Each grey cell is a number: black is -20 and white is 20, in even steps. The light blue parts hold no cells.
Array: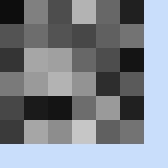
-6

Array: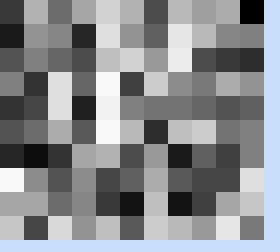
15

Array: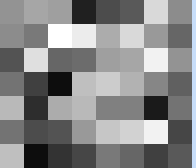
-2

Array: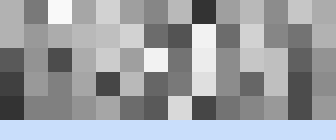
3

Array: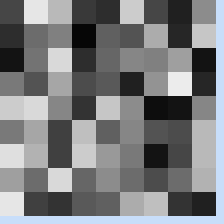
9
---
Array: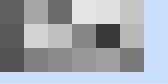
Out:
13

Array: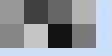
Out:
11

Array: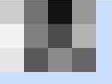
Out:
0

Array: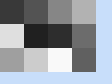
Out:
-15

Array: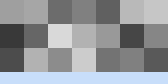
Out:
-4

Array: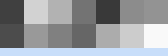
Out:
4

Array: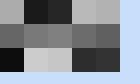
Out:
-1
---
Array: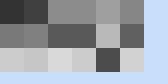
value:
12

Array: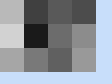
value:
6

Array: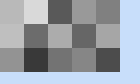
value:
3

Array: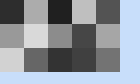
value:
13

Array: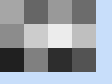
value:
-15

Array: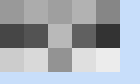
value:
12

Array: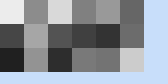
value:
-15

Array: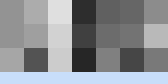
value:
6

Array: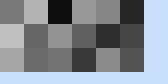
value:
6
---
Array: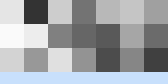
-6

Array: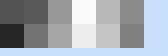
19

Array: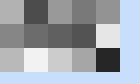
-5

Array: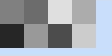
-3

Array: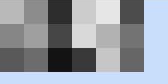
14

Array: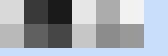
16
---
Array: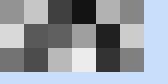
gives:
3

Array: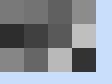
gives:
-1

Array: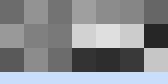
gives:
-3

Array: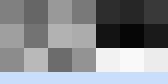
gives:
0

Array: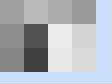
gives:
5

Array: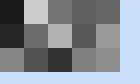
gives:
-16

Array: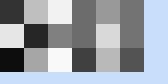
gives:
-12

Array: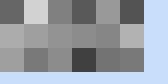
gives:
-4

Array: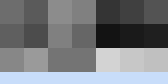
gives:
-3

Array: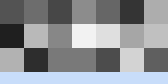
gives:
-7
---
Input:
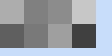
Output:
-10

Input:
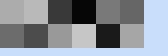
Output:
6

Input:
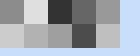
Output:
10

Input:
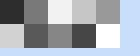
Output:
20

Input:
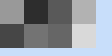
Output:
14

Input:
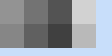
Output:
9

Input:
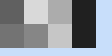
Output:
-15

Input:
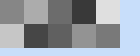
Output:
-1
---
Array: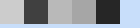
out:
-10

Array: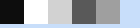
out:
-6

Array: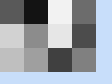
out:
-10

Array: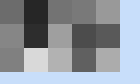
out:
-13

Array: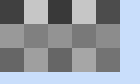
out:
-10

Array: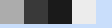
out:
-11

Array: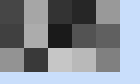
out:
-14

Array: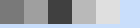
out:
-1
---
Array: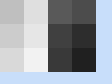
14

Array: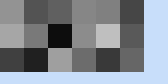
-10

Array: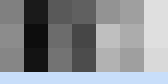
1

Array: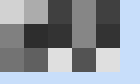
-2

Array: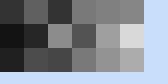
-15

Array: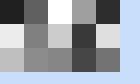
10

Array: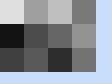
-10

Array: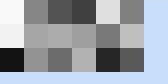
-17

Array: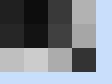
10
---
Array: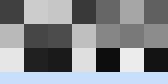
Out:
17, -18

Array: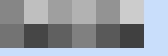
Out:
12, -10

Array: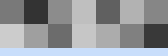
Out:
12, -12

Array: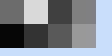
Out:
14, -19

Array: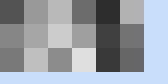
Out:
15, -13

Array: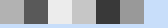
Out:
17, -11

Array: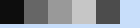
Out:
11, -18
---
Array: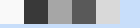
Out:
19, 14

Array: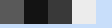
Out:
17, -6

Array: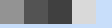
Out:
14, 3

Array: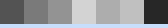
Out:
13, 10

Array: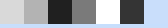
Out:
20, 14

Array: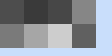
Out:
12, 6

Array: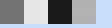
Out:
16, 8

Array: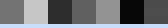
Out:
11, 3

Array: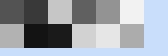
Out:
18, 16
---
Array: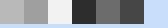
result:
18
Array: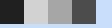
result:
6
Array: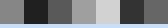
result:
-6
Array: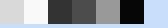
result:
-12
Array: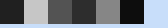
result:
-7
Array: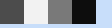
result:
-1
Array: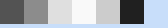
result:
15
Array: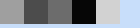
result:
-3
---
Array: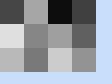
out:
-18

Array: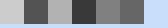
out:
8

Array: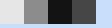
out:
-17

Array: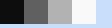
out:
8

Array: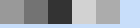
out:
-12

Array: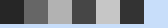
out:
8

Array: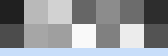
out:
13

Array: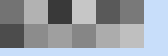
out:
-11

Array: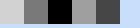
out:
-20
